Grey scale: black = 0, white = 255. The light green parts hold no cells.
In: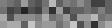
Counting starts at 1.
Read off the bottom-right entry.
170
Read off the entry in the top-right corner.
97
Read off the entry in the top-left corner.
126
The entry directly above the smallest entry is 154
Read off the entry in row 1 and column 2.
113
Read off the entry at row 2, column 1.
113
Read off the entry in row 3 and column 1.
170
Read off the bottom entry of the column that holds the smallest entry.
97
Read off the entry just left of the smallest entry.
81
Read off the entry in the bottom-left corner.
154
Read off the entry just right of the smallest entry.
81
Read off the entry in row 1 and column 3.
97
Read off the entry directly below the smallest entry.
140

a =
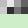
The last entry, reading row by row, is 62
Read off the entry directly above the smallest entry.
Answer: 231
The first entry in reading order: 189

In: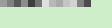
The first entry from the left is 156
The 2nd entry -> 128
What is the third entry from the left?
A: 88
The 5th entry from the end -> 169

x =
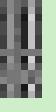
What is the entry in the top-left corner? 91
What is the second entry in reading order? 134
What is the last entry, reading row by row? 75
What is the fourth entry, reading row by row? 91
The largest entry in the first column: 134
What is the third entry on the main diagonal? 91
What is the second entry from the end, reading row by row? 177
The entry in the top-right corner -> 91
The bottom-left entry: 75
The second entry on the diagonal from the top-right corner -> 177
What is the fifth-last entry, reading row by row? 134
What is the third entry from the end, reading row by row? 51
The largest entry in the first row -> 161

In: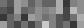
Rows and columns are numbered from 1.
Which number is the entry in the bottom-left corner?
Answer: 158
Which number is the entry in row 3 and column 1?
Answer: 55
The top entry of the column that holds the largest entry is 99
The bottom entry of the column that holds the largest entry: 201
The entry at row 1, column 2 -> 86
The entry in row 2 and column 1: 86
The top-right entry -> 142
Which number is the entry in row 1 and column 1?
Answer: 113
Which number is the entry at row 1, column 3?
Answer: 158
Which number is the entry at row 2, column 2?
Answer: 70
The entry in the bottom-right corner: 158
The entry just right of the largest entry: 129
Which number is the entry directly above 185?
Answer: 129
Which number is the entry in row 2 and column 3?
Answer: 158

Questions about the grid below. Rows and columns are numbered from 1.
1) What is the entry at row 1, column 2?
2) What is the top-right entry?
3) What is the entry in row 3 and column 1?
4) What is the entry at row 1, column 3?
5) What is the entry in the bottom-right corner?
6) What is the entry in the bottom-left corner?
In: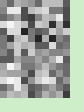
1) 106
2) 91
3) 106
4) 176
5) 61
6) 148

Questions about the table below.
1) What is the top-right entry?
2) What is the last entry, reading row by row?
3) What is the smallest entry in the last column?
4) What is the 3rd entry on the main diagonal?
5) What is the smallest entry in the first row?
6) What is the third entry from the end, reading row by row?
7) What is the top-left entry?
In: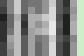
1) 161
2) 148
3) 133
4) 174
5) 48
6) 78
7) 78

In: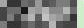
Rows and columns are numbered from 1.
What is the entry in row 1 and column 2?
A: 52
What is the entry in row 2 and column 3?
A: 108
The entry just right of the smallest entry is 165
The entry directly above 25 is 108
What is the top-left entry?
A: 165
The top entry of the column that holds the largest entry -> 80
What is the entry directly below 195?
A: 94
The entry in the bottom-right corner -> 68
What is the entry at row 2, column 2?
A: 108
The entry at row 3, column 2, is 124
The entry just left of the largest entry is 94
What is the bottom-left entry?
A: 124
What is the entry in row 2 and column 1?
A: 68

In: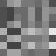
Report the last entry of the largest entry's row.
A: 229
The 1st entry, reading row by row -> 91
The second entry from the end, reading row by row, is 120
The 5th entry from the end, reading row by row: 120
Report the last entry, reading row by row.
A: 67
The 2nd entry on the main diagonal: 67
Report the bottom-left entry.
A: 107
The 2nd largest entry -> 215
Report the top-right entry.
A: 79
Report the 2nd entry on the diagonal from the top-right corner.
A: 148
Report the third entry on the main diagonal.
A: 120
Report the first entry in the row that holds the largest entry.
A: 175
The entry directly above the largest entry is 91

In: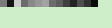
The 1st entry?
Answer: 123
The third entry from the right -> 78
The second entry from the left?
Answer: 22
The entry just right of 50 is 10
